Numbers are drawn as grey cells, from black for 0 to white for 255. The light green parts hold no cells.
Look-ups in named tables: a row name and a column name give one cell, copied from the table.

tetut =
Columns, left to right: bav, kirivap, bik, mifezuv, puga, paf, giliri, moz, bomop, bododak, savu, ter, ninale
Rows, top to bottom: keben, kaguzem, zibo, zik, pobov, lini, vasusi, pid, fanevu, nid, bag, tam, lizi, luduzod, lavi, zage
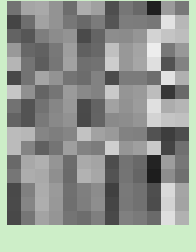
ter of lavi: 211
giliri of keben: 160
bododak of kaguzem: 124
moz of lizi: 83
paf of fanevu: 73
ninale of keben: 120
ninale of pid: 181
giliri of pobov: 114
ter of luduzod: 217
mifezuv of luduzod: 154
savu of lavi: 76
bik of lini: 165
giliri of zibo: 100
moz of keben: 78
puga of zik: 158
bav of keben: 114
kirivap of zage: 118
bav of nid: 187
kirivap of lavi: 133
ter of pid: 172
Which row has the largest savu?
zik

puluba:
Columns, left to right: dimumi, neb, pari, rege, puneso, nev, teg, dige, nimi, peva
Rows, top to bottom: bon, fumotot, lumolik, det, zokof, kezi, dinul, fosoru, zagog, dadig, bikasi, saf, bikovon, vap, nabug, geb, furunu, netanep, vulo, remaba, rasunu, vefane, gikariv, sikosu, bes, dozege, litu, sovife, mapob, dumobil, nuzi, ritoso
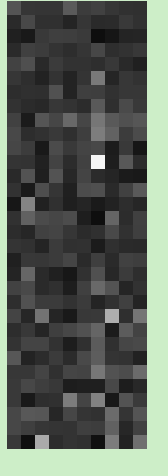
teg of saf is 246
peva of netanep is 41
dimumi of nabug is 23
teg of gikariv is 57
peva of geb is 64
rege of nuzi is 52
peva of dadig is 75
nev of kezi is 52
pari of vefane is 59
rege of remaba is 32
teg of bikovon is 43
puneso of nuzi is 51
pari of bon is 53
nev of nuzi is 63
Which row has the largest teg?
saf

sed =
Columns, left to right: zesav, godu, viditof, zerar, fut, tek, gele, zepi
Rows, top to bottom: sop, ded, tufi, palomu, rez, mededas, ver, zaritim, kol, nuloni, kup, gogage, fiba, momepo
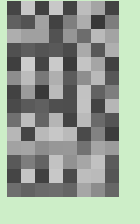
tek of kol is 186
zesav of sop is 69
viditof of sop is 65
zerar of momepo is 109
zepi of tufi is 163
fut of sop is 67
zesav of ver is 66
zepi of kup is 155
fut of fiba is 75
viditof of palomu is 84
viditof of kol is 100
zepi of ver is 126
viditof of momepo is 106
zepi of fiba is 85
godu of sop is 199
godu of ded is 83
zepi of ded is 125
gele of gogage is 193
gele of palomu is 88
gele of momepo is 140

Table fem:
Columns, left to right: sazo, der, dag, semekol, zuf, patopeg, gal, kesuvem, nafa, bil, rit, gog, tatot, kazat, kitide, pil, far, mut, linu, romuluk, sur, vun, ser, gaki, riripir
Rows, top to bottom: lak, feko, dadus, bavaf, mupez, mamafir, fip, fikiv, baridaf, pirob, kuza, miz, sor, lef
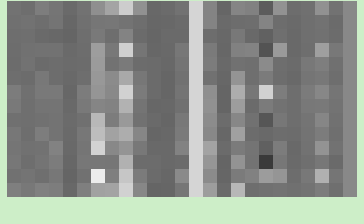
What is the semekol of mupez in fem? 109
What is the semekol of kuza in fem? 130
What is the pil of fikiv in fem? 101
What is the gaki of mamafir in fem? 110
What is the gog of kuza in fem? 105
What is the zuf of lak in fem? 106
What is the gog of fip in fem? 102
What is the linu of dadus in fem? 97
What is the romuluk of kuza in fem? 124
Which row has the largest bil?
lak

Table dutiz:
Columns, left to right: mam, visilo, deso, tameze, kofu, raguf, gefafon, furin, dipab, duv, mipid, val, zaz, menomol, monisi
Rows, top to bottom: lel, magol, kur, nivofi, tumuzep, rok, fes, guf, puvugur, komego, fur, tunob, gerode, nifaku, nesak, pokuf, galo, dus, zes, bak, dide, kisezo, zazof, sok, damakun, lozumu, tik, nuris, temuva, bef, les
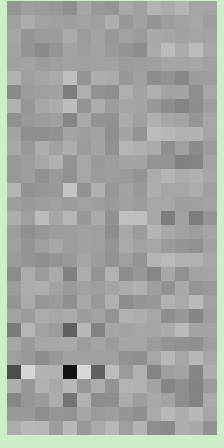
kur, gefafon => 164
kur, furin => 152
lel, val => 172
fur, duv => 175
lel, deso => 155
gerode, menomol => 176
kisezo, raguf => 168
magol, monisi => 158
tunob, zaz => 130
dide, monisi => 154
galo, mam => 157
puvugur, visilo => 153
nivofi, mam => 163
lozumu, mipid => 166
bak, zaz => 144
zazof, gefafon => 163
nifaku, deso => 151
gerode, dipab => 154
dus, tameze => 167
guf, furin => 156

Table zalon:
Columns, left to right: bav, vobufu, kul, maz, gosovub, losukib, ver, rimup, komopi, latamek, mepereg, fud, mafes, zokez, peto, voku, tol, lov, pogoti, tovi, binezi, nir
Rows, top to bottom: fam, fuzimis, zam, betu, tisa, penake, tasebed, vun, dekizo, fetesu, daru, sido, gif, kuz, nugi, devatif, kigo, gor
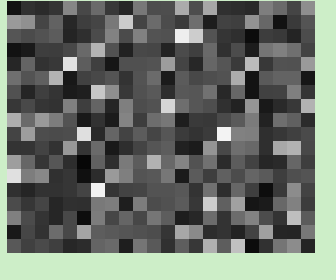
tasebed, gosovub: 27
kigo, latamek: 81
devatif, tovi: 51
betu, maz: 61
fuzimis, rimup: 120
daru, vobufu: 52
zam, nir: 76
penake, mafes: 91
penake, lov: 19
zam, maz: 92
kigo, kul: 50
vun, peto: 78
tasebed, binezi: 127

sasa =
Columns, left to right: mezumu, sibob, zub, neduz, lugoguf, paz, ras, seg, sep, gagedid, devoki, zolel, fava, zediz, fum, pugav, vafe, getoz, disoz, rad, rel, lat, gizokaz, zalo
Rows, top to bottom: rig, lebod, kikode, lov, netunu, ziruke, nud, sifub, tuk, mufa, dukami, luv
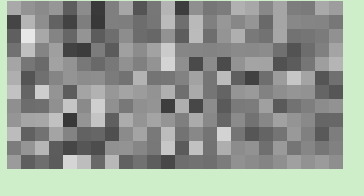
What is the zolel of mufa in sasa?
188
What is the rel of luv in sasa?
160
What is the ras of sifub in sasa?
207
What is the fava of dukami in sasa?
91
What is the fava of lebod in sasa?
111
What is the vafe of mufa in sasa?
117
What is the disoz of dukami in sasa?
111
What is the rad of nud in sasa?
142
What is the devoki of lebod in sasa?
118
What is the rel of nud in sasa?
149
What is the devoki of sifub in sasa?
148
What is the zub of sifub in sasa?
111
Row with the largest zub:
nud

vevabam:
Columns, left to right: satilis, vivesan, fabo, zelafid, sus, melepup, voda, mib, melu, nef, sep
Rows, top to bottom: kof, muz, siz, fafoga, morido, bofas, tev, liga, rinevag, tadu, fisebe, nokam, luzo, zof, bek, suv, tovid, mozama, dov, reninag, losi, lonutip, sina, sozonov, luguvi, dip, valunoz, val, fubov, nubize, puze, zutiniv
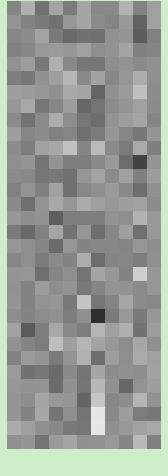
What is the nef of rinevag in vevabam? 164
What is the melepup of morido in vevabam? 119
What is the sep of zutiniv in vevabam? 128
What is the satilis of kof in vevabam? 132
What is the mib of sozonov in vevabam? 160
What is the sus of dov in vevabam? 132
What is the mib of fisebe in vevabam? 138
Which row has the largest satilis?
puze

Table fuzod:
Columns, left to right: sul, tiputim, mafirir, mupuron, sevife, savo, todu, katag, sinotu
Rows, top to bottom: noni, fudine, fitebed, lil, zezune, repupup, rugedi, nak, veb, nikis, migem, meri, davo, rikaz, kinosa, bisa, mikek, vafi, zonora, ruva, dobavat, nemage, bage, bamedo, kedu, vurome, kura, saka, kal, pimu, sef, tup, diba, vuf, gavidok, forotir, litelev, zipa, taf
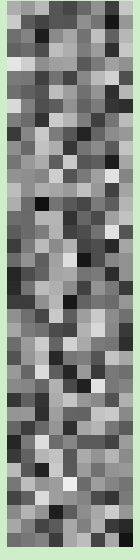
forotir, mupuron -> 158
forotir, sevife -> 146
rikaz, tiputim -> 143
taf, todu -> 68
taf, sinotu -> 19
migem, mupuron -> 173
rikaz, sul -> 189
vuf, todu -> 113
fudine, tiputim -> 90
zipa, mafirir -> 68
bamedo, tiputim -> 122
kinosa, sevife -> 88
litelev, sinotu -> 150
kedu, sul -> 109
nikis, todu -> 100

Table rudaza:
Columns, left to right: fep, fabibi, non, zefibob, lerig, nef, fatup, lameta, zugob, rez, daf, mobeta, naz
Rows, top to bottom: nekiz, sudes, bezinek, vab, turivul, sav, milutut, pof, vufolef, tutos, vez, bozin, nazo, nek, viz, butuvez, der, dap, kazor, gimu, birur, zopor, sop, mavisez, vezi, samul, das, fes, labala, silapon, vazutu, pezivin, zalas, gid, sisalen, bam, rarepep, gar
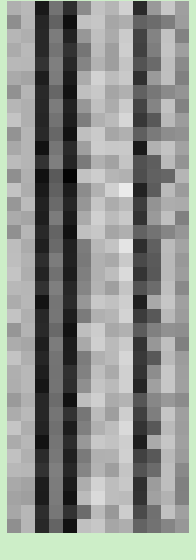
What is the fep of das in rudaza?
175
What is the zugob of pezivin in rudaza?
206
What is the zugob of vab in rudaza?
206
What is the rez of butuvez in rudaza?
50
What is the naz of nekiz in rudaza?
159
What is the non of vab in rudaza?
40
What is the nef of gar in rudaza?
192
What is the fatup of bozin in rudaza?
176
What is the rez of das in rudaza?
51
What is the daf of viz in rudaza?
147
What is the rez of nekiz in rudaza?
42

